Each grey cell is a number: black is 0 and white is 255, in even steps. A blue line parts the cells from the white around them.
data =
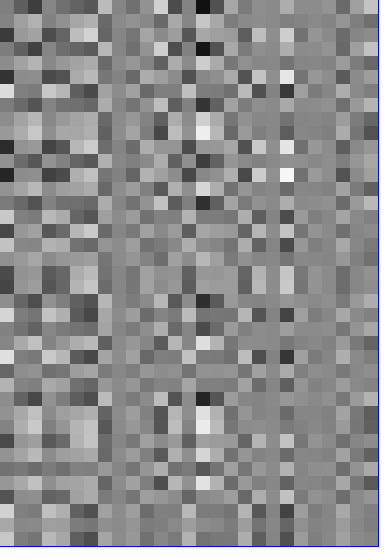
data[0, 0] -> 127
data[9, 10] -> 125
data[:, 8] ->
[133, 138, 133, 133, 139, 131, 141, 133, 139, 141, 132, 135, 130, 140, 133, 140, 134, 140, 139, 134, 134, 135, 140, 134, 139, 141, 135, 139, 135, 140, 139, 134, 140, 133, 141, 133, 140, 139, 140]
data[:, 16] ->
[167, 125, 155, 168, 119, 170, 112, 162, 118, 104, 166, 149, 175, 113, 164, 118, 153, 115, 122, 156, 155, 153, 117, 154, 119, 112, 148, 124, 155, 112, 118, 153, 113, 160, 108, 157, 116, 124, 121]
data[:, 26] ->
[195, 111, 140, 194, 104, 157, 126, 180, 103, 82, 150, 166, 160, 97, 184, 129, 139, 122, 113, 145, 142, 174, 130, 167, 100, 126, 142, 131, 178, 93, 96, 141, 97, 169, 89, 149, 128, 127, 133]
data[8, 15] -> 171
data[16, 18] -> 182
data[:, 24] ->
[106, 148, 107, 105, 155, 90, 173, 111, 156, 171, 94, 126, 83, 162, 108, 164, 112, 168, 152, 109, 109, 122, 167, 119, 154, 174, 121, 156, 120, 163, 154, 112, 162, 110, 167, 109, 168, 155, 161]
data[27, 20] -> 95
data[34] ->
[151, 168, 192, 143, 163, 164, 171, 101, 141, 161, 126, 79, 182, 145, 226, 178, 108, 153, 128, 135, 98, 135, 133, 128, 167, 120, 89]
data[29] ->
[146, 168, 192, 139, 159, 166, 175, 99, 140, 157, 129, 84, 181, 142, 224, 178, 112, 149, 132, 136, 106, 134, 134, 129, 163, 120, 93]
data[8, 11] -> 95
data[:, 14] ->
[17, 198, 167, 21, 205, 136, 125, 52, 208, 238, 151, 62, 136, 214, 48, 124, 165, 140, 183, 151, 159, 47, 116, 75, 222, 123, 146, 128, 37, 224, 235, 160, 214, 87, 226, 139, 124, 140, 115]
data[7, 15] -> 97
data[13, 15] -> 173
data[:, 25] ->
[159, 126, 134, 159, 124, 139, 137, 153, 124, 117, 137, 150, 139, 122, 154, 137, 134, 135, 128, 136, 135, 153, 138, 148, 121, 137, 136, 137, 154, 120, 119, 134, 122, 147, 120, 138, 137, 135, 139]
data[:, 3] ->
[134, 130, 77, 133, 136, 75, 199, 132, 136, 143, 68, 146, 65, 140, 130, 184, 87, 178, 139, 91, 85, 145, 195, 135, 131, 201, 112, 169, 145, 139, 128, 89, 140, 123, 143, 98, 191, 159, 185]
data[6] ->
[220, 128, 123, 199, 181, 94, 75, 162, 141, 161, 104, 127, 127, 191, 125, 124, 112, 186, 80, 131, 56, 159, 123, 134, 173, 137, 126]
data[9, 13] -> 146
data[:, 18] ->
[142, 141, 190, 143, 135, 195, 80, 143, 135, 127, 200, 130, 204, 131, 145, 94, 182, 98, 133, 179, 184, 132, 84, 140, 140, 78, 160, 108, 132, 132, 142, 180, 131, 152, 128, 173, 87, 115, 94]
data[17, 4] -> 172
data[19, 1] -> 146
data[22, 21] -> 159
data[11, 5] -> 100
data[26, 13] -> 115
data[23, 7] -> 164
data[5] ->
[51, 141, 142, 75, 83, 170, 185, 119, 131, 105, 172, 158, 140, 81, 136, 143, 170, 83, 195, 143, 230, 116, 151, 141, 90, 139, 157]
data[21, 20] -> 150
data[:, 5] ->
[99, 166, 189, 101, 163, 170, 94, 111, 164, 166, 183, 100, 175, 162, 111, 101, 182, 114, 153, 172, 180, 96, 90, 115, 173, 91, 157, 112, 93, 166, 180, 178, 162, 129, 164, 161, 97, 124, 95]
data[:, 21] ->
[140, 132, 114, 139, 134, 116, 159, 138, 134, 135, 112, 143, 113, 135, 138, 154, 117, 151, 136, 120, 117, 143, 159, 139, 131, 160, 128, 148, 143, 134, 130, 119, 135, 134, 135, 123, 157, 144, 155]
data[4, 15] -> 170

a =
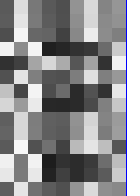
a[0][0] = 90
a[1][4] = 80
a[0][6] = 217
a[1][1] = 228
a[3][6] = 56
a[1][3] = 92
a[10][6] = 228
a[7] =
[214, 154, 234, 40, 39, 42, 74, 128, 199]
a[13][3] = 92
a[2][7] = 140
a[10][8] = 85
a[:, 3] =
[89, 92, 100, 32, 215, 83, 77, 40, 96, 95, 113, 29, 34, 92]
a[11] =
[240, 121, 242, 29, 50, 44, 58, 109, 189]
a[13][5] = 148
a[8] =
[95, 215, 125, 96, 93, 146, 212, 132, 155]
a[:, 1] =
[221, 228, 244, 139, 64, 228, 70, 154, 215, 215, 247, 121, 122, 229]
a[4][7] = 50
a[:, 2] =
[120, 122, 103, 244, 165, 127, 244, 234, 125, 126, 81, 242, 232, 113]
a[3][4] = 38
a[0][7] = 132
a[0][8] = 150
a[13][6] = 218
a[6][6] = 82
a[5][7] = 127
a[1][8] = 146
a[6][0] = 193
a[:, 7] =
[132, 138, 140, 107, 50, 127, 50, 128, 132, 124, 190, 109, 91, 143]
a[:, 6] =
[217, 215, 236, 56, 162, 223, 82, 74, 212, 218, 228, 58, 64, 218]
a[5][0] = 81

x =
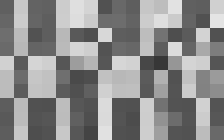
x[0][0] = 96
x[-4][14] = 130
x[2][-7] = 92
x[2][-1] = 81
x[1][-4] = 203
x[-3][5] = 87
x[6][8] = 190
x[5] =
[188, 107, 198, 193, 111, 74, 78, 193, 184, 187, 91, 177, 82, 193, 131, 155]
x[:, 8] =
[104, 109, 94, 107, 214, 184, 190, 82, 84, 81]
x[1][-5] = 222
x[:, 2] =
[99, 101, 82, 100, 213, 198, 195, 81, 83, 78]
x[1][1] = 204
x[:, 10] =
[198, 204, 189, 194, 71, 91, 88, 206, 205, 206]
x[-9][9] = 99
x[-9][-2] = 81
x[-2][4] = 188
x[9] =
[93, 199, 78, 82, 200, 87, 68, 225, 81, 79, 206, 159, 84, 82, 188, 105]
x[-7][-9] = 83
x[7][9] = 81
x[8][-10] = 79
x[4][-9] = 86
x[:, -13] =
[97, 94, 94, 102, 207, 193, 192, 80, 86, 82]
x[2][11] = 115
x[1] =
[102, 204, 101, 94, 205, 221, 202, 108, 109, 99, 204, 222, 203, 100, 81, 228]
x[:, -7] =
[94, 99, 92, 103, 210, 187, 191, 81, 76, 79]
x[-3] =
[93, 187, 81, 80, 189, 87, 82, 219, 82, 81, 206, 114, 83, 82, 209, 84]
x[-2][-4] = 108
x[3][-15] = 184
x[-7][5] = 213
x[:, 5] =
[223, 221, 89, 213, 157, 74, 80, 87, 96, 87]
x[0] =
[96, 200, 99, 97, 204, 223, 212, 81, 104, 94, 198, 189, 226, 96, 94, 208]
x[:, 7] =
[81, 108, 216, 83, 86, 193, 208, 219, 218, 225]

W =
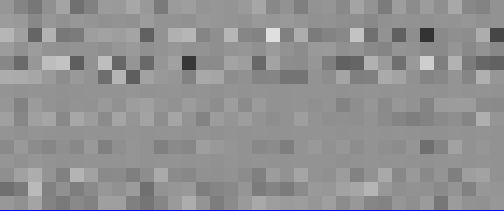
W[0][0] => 151
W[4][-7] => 153
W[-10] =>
[172, 171, 166, 154, 141, 153, 147, 110, 180, 94, 162, 153, 150, 130, 168, 165, 141, 145, 132, 133, 116, 116, 147, 141, 164, 127, 128, 170, 163, 145, 132, 136, 148, 133, 176, 150]
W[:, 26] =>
[147, 137, 112, 137, 177, 128, 147, 150, 147, 147, 147, 147, 146, 181, 134]
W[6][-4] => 148
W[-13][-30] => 158
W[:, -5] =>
[143, 148, 138, 138, 127, 136, 145, 155, 138, 145, 132, 147, 148, 138, 119]
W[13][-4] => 148
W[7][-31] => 147
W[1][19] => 150
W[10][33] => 146
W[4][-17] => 163
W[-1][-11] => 152
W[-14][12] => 147
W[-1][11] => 134
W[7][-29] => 153
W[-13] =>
[182, 160, 101, 178, 120, 123, 158, 162, 158, 164, 97, 147, 176, 182, 133, 143, 182, 134, 131, 223, 128, 173, 123, 131, 136, 195, 112, 146, 96, 142, 51, 138, 143, 141, 173, 70]
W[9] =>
[148, 145, 148, 147, 146, 146, 147, 147, 147, 148, 146, 147, 148, 146, 147, 145, 147, 146, 147, 146, 146, 147, 147, 147, 145, 146, 147, 146, 147, 146, 145, 145, 147, 146, 147, 146]
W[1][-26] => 156
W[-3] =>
[143, 161, 173, 148, 129, 180, 162, 138, 139, 127, 141, 170, 139, 136, 145, 144, 146, 140, 128, 156, 146, 165, 147, 144, 156, 130, 146, 169, 136, 153, 137, 148, 127, 158, 162, 146]
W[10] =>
[138, 153, 140, 134, 143, 136, 153, 128, 143, 149, 146, 128, 138, 135, 158, 153, 149, 146, 136, 139, 126, 147, 153, 145, 151, 141, 147, 143, 140, 149, 111, 132, 162, 146, 150, 146]
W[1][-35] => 153
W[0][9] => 167
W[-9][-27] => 149
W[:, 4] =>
[164, 145, 120, 145, 195, 141, 145, 144, 136, 146, 143, 145, 129, 144, 122]
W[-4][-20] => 148
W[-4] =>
[149, 145, 150, 147, 145, 146, 147, 147, 147, 149, 146, 147, 147, 146, 147, 145, 148, 146, 147, 146, 146, 147, 147, 147, 144, 146, 147, 146, 147, 146, 145, 147, 148, 146, 147, 146]
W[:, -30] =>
[129, 148, 158, 147, 146, 147, 147, 146, 156, 147, 153, 147, 162, 138, 130]
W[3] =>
[156, 145, 156, 147, 145, 147, 147, 143, 150, 154, 144, 147, 151, 146, 147, 143, 148, 150, 144, 155, 146, 140, 153, 154, 144, 147, 137, 133, 148, 146, 138, 138, 149, 137, 147, 136]
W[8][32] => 143
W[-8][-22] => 148

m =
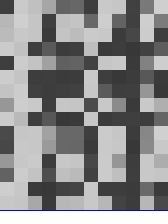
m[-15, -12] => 63
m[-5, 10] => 137
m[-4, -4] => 150
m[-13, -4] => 60
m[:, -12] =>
[63, 183, 187, 203, 62, 204, 195, 151, 203, 74, 71, 152, 98, 206, 199]
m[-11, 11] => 206
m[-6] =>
[74, 198, 199, 162, 104, 104, 62, 203, 198, 60, 135, 208]
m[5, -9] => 62
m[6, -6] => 199
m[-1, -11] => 197
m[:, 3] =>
[166, 63, 58, 90, 161, 62, 61, 62, 87, 162, 154, 60, 78, 56, 58]
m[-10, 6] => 201
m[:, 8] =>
[198, 99, 60, 61, 201, 56, 62, 139, 63, 198, 199, 150, 191, 61, 67]
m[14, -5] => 183
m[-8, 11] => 175
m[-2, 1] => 199
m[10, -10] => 199
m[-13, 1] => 200
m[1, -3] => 64
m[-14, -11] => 207
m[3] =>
[203, 193, 62, 90, 60, 63, 190, 58, 61, 56, 65, 93]
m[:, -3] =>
[65, 64, 71, 56, 58, 60, 63, 58, 63, 60, 56, 61, 62, 59, 60]
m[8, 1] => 185
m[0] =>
[63, 202, 192, 166, 99, 103, 61, 201, 198, 65, 121, 207]
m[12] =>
[98, 204, 195, 78, 191, 186, 65, 203, 191, 62, 200, 197]
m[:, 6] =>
[61, 103, 202, 190, 66, 201, 199, 75, 198, 62, 58, 71, 65, 200, 200]
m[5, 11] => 59
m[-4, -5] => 203
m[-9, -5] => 90
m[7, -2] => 201
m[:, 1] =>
[202, 207, 200, 193, 204, 196, 204, 205, 185, 198, 200, 199, 204, 199, 197]
